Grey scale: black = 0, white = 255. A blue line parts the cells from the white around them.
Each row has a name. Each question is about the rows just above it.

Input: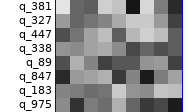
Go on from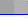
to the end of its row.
[ 57 132  28 124 162]
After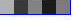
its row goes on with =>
[162]
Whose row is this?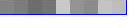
q_183
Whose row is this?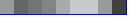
q_327
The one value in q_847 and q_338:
[162]
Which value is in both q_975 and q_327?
[102]

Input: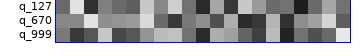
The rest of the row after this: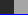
[ 56 200 154 106 114  29 106 166 114]
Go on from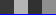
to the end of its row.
[160 212  94]
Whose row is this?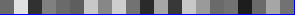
q_127
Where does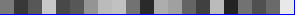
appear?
q_999

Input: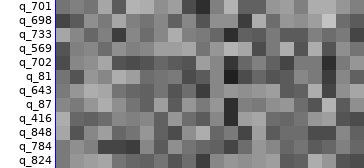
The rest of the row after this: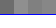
[158 158 166 116 150 179 166  76 122 173  84 173  84 143 116]
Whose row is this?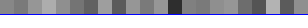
q_87
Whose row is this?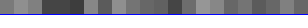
q_784

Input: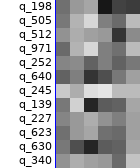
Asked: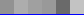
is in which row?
q_340
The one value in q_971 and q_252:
[127]
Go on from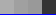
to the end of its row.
[139]
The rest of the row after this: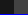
[60]
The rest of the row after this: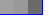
[195]

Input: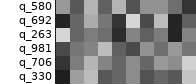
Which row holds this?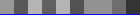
q_580
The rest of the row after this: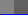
[124  36 132]
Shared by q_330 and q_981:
[188]
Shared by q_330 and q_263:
[102]
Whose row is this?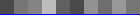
q_981

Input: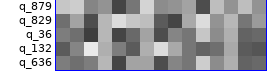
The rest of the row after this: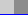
[175  99 105]
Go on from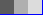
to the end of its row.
[169 118  99 111 169  91  85]
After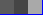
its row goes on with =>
[220 147 183 118 155]
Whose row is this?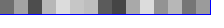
q_829
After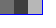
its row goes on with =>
[ 69 105 163  77 133 118 198 140 175  99 105]
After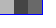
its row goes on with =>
[163  77 133 118 198 140 175  99 105]

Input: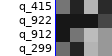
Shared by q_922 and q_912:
[23]
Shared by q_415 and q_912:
[117]
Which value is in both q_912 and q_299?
[152]
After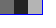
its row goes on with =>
[152]
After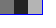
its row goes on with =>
[42]
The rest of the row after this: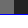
[180 152]

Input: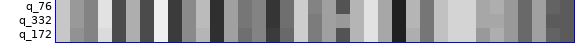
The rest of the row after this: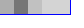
[153 174 153 105 160  99  91]
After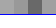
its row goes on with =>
[91 91]
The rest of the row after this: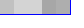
[153 105 160  99  91]
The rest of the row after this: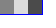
[174  75 240  59 138 181  47 160 111 131  59 105 205 124 160  83 181 226
 167  32 174 118 193 212 212 153 174 153 105 160  99  91]
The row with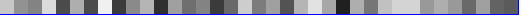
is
q_172
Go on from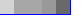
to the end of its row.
[160  91  91]

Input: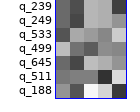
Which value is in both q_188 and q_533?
[84]
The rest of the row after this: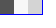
[57]
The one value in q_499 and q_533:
[135]
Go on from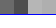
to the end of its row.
[64]
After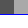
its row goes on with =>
[155 135 204]

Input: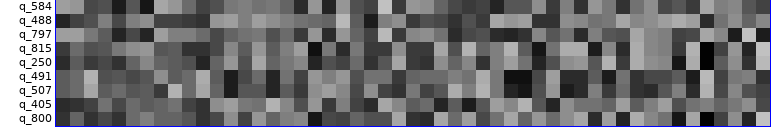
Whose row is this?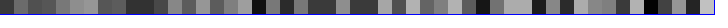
q_815
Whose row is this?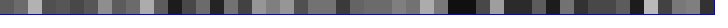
q_491
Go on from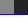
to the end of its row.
[ 80  66 107  50  86 166  58  50 142 100 135  50 127 158 114  36  80 142
 150  86 178  58 172 142 135  22 172   2  92 142  50 185]
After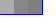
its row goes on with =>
[ 58 178   2  66 150  36 193]
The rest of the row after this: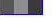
[127  50 150 120  50 114 142  72  86  58 166 127 135  86  66]
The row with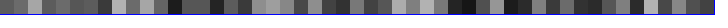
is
q_507

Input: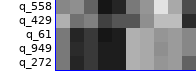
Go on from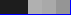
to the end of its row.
[155  98]
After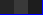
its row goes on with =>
[ 29 176 169 149 155  98]
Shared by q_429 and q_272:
[176]
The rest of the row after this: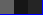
[121 149 226 169  77]

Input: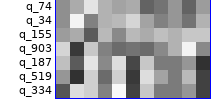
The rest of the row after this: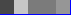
[49]
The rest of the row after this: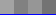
[178]

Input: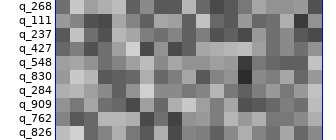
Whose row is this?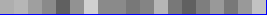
q_284

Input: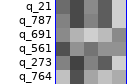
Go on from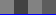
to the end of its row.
[207]
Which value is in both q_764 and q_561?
[80]
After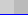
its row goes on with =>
[138]
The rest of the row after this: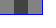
[ 93 207]
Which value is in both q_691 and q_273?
[207]

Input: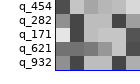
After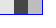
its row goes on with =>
[197 197  84]
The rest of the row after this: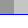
[78]
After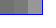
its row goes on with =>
[197  78]

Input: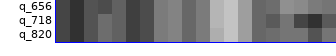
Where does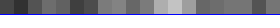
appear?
q_820
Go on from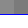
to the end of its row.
[117]

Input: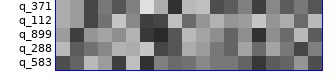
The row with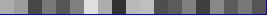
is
q_371
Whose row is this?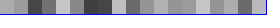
q_112
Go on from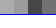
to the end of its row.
[197 136  63  70 191 106 149 178 149 156 197 149 172 106 185]

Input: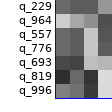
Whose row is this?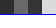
q_819
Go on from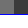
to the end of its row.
[219]
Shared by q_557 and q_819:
[105]

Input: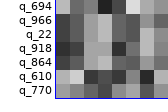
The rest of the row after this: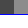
[165  85 146]
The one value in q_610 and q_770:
[132]
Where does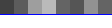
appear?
q_966
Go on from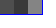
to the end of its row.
[ 41 179]

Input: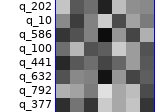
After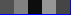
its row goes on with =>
[176]
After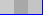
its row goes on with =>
[53]
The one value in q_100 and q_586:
[82]

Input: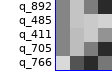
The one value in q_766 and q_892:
[42]
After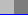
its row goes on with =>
[42]
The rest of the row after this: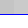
[210]
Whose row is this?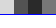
q_766
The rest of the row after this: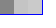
[210]

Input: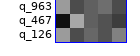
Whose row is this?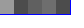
q_963
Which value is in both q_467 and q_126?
[82]
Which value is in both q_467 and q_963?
[96]
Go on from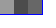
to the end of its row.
[ 82 129]

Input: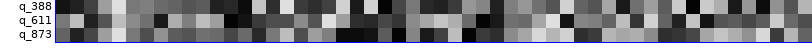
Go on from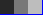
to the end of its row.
[ 78 158 127  12  12  19  92   4 133  25  65 189   4  59  46 139 166 216
 181 209  46  59 181 166 174 139  46  53  71 166 195 174 145 216  59 181
  99]
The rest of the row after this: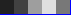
[127 106  99  84  92  33  40  12 195  46 223  59  46  65 209  25 209   4
  71 120  40  33  59 151 133  33 127 151 112  84 209  99  84 166  25 112
 158  92 202   4 202 174  25 151  12 145  84 181]

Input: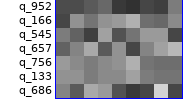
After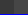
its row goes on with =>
[211  70]
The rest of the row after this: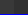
[ 70  63 124]
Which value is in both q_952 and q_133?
[124]
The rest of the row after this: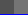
[154 154  70]
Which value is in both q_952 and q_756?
[124]

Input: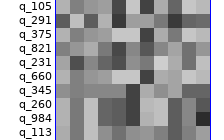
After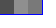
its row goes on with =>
[206 172 113 191]
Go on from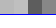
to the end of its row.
[87]
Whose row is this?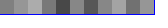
q_821
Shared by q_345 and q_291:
[101]
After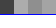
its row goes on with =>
[101 101]
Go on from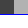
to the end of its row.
[191  93 135  44]
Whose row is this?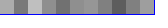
q_113

